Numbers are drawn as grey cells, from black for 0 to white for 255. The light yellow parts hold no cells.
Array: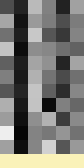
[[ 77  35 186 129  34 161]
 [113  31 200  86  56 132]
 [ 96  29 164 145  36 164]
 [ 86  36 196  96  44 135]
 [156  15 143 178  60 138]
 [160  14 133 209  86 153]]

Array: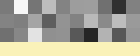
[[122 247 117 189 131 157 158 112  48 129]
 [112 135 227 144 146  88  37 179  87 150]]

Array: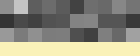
[[143 196  94 108  91  66 110 105 135 116]
 [153 123 144 124 125  79  64 127 104 161]]

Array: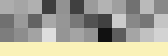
[[173 165 176  62 146  64 155 179 159 113 186 136]
 [125 141 163 222 149 164 147  17  93 165 193 211]]

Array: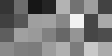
[[ 53 109  22  36 179 114 158  66]
 [ 94 160 154 129 103 149  70  77]]

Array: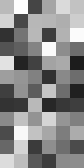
[[186 253  69 165 218 194]
 [ 49 116 184  61 178 251]
 [226  35  65 163 170  28]
 [ 63 146  92 197 109  32]
 [138 193 147 213 149 128]
 [103 212  59 142 110  75]]

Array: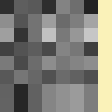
[[ 47  94  89  46 131 110  34]
 [159  51 115 193 121 151 198]
 [122  74 108 141 120 132 141]
 [ 98  38  97 133 145 155 125]]
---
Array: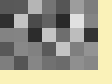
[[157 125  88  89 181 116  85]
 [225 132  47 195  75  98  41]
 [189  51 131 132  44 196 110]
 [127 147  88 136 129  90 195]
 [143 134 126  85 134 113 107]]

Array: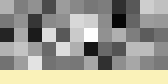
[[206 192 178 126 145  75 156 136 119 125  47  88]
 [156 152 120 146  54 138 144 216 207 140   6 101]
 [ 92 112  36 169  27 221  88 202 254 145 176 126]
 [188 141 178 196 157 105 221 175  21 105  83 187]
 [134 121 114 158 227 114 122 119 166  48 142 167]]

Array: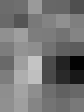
[[102  79 108 111 154 103]
 [144 127 105  85 121 131]
 [115 132 144 159 125 124]
 [ 96  92 125 147 142 114]
 [ 34   3 105 159 196  75]
 [ 41  24 125 174 191  73]
 [ 97 104 142 163 142 110]
 [109 121 144 159 133 116]]

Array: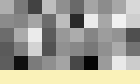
[[167 216 175 121  66 190 143 105 165 140]
 [241 206 139 133 165 108 189  41 235 167]
 [147  79 108 171 235  91 152 172 133 157]
 [171 114  90 129 211  82 145 136 120 144]
 [233 204  93  16 123 143 164  71   5 155]]

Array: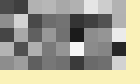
[[205 178  75  63 178 183 168 177 229]
 [ 82 177 142 211  73 109 115  52  64]
 [149 235  69 168  96 152 113  27 141]
 [133  38 180  80 176 122 149 246 139]
 [111 210 141 157  95 119 112  58 106]]

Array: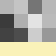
[[117 183 182 196]
 [227 186  59 175]
 [205 152  66  77]]
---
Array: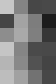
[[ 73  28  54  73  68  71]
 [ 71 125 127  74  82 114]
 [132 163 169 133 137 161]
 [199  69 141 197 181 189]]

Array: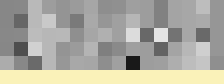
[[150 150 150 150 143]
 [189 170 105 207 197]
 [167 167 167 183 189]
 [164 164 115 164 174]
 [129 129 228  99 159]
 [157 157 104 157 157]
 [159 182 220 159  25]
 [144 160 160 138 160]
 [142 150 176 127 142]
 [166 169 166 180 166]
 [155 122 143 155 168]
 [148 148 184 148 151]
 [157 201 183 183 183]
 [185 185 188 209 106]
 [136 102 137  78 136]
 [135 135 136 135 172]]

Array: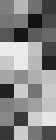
[[ 57  74 104  67  32 192 202 193 230  71]
 [113  17  90 193 185 175 115 159 206 118]
 [183 122  22 234 233 141 204 142  56 203]
 [126 116  86 235 200 166  33 126 135  55]]

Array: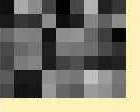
[[ 55 140   5  50  34 119 113]
 [ 34  97  62  73  29 157 144]
 [178 132 103 110  43 192 154]
 [ 71  30 146 116  78 118  89]
 [  1  14 142 120  65 126 102]
 [ 66 139  18  31  28 143 153]
 [140  48 126 118 131  26  22]
 [169  55 129 105 123  26  19]
 [ 15  25 104  73  67  90  72]]

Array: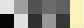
[[ 96  54]
 [107 152]
 [ 82  48]
 [158 224]
 [227   6]]

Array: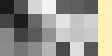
[[ 83 208 201  87]
 [ 94 198 195 222]
 [ 98 226 206  72]
 [242 177 145 179]
 [214 103  90 137]
 [ 83  28  65 118]
 [ 26  68 135 138]]
